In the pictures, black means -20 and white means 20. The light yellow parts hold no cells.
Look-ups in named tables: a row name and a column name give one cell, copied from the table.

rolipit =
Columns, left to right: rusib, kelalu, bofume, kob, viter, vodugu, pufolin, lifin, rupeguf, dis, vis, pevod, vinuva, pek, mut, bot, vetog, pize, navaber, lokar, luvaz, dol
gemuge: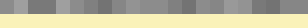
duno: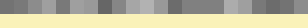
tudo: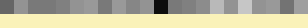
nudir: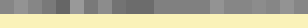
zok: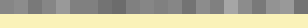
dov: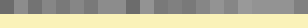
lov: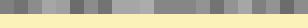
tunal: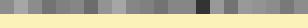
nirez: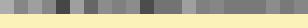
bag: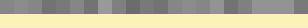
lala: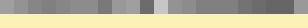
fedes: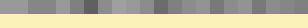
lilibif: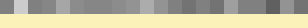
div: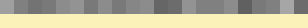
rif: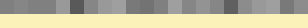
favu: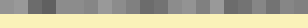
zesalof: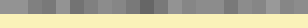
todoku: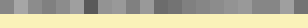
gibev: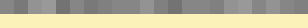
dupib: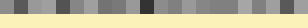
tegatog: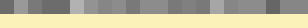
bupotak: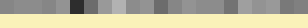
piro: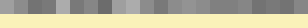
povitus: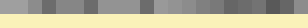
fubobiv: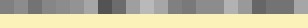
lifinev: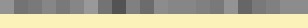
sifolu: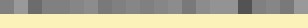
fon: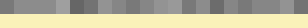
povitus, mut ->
0
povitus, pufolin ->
-3
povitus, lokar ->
-6
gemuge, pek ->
-2
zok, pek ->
-2
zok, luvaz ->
4
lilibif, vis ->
7
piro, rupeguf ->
5
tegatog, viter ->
-3
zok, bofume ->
-1
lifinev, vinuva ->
1
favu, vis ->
-3
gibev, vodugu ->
1
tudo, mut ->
2
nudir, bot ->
3
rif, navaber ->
4
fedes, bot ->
-1
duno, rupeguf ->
1
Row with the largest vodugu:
tegatog

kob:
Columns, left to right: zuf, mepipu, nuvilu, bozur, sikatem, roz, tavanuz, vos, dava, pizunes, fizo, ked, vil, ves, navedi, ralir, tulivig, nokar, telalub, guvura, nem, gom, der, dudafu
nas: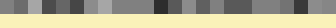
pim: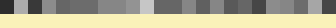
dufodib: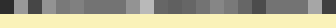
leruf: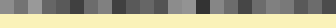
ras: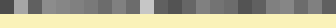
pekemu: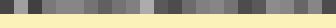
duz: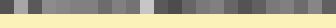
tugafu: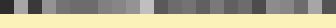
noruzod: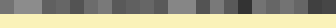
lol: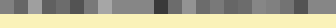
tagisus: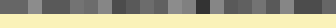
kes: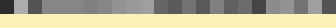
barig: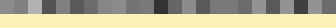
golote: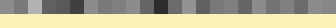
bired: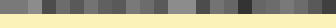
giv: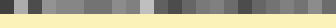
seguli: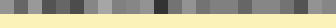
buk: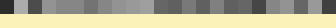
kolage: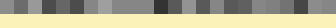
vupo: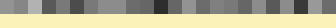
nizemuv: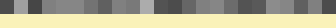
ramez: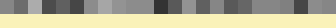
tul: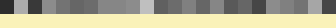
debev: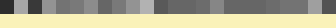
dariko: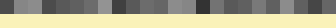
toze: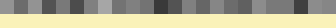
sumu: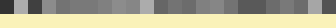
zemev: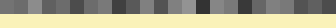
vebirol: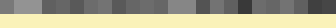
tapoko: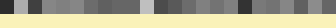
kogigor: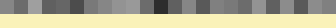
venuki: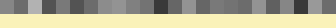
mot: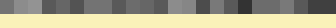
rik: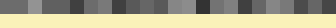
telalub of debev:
-4
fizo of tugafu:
10
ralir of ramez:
1
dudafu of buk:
-10
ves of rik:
2
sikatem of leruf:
-6
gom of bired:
-3
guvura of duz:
-1
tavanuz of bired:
-2
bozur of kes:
1
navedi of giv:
-1
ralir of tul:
1
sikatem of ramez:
-5
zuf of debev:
-13
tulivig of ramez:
-6
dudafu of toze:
1
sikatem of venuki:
-1
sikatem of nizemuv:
1
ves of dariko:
1

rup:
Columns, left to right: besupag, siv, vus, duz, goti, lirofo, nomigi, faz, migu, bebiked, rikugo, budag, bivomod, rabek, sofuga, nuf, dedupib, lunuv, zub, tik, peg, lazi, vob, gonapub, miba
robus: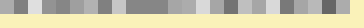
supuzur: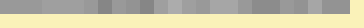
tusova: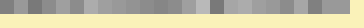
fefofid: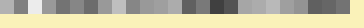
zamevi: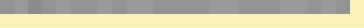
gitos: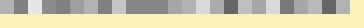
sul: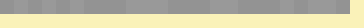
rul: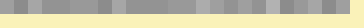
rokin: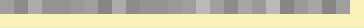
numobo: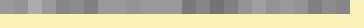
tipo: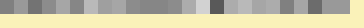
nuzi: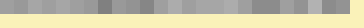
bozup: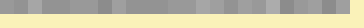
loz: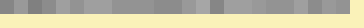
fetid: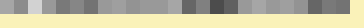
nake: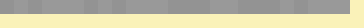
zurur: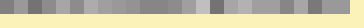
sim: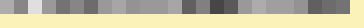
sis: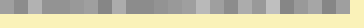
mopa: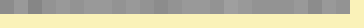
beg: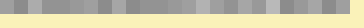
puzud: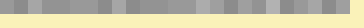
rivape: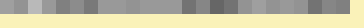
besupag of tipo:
0
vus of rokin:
7
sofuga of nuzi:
6
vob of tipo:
-3
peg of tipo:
0
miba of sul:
3
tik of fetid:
4
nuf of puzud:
5
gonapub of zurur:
4
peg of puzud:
2
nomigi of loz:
5
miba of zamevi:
3
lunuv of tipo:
9
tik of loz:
3

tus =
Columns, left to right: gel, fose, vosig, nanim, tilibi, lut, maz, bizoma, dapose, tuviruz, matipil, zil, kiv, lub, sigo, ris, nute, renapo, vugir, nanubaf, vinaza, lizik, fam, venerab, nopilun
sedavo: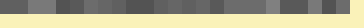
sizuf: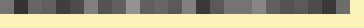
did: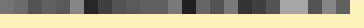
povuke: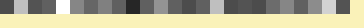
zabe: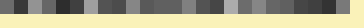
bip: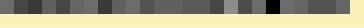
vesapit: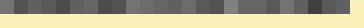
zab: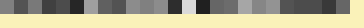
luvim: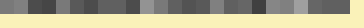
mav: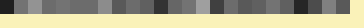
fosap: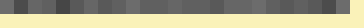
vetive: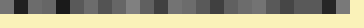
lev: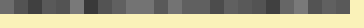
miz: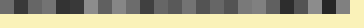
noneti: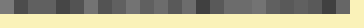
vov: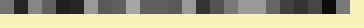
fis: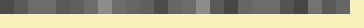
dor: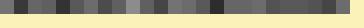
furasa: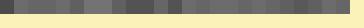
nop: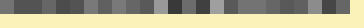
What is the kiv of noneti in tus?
-6
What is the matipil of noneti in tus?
-5
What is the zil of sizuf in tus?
-4
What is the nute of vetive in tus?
-5
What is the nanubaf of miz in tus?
-5
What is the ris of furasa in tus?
-3
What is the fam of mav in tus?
-8
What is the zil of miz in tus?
-4
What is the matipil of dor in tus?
-5
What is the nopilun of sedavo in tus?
-3
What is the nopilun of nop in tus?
-4
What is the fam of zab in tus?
-8
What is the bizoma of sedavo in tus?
-4
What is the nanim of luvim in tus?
-9
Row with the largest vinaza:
did

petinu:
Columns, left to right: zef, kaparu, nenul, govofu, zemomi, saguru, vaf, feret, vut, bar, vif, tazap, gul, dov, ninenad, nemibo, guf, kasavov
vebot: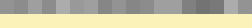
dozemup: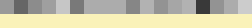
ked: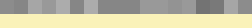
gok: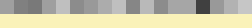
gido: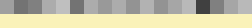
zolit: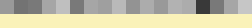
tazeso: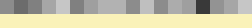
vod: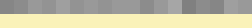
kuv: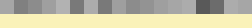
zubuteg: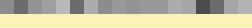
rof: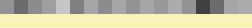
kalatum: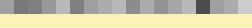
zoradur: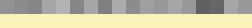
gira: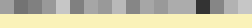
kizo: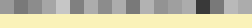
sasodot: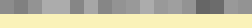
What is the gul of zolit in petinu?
8
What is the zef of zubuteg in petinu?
2
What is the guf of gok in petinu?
8
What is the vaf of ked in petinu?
7
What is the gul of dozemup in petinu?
6
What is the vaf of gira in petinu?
6
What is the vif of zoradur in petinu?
5
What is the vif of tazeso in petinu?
10
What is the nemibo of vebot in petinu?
-1
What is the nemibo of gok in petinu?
4
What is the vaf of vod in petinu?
4
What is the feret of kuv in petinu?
-1
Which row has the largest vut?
gok

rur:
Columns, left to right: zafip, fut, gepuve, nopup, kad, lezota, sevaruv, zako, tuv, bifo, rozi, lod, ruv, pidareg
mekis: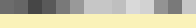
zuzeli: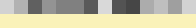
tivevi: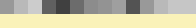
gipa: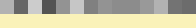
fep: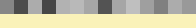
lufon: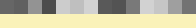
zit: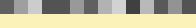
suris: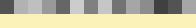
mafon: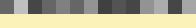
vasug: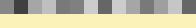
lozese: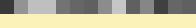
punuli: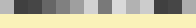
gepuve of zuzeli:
-5
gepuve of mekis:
-9
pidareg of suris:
6
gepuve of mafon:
-9
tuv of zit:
13
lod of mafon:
7
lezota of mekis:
4
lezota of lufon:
10
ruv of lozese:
-4
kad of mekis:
-1
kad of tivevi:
-10
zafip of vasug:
1
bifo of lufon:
-1
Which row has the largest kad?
lufon

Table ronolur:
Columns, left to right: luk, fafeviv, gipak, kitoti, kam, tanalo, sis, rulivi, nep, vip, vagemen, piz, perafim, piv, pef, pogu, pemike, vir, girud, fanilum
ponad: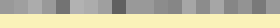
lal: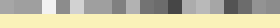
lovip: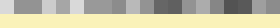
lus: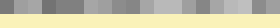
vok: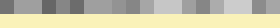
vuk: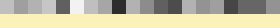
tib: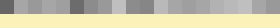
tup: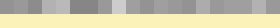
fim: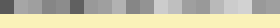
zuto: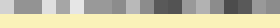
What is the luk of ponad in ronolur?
4
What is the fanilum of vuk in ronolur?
3
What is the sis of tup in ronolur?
1
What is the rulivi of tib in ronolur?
4
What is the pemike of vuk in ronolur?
-9
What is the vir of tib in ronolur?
10
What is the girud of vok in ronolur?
2
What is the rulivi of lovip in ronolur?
4
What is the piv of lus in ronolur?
5
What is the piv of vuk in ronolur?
8
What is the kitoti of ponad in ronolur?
4
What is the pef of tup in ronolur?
7

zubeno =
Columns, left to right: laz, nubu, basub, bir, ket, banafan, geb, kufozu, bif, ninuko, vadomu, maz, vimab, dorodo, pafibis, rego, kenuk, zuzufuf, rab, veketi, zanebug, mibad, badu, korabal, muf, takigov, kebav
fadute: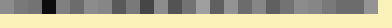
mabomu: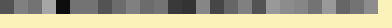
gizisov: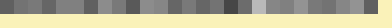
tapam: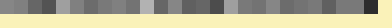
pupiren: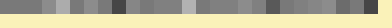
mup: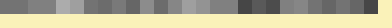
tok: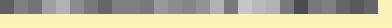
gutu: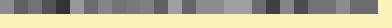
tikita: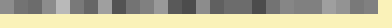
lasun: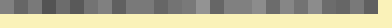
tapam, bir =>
-7
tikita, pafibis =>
2
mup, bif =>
-1
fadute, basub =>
-2
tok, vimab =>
2
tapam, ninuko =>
-2
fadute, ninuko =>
-1
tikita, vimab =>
-6
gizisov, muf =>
1
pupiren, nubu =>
-1
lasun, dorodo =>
-1
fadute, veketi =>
-5
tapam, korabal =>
-5
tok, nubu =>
0
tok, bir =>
5
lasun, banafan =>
-6
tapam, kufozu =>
-1
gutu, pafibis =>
2
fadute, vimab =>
-7
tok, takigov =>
-6
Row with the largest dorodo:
pupiren

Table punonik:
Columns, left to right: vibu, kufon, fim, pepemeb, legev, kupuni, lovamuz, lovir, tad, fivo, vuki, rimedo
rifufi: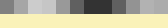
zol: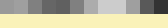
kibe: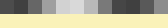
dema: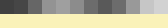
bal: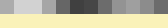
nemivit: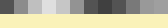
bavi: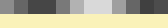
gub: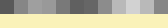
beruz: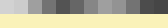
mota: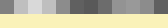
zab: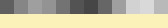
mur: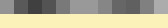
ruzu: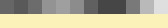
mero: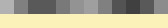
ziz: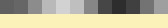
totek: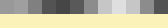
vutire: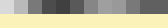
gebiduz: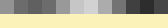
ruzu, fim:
-3
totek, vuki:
2
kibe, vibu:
-8
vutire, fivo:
-1
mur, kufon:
-6
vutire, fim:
-1
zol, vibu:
4
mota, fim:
14
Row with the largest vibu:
vutire

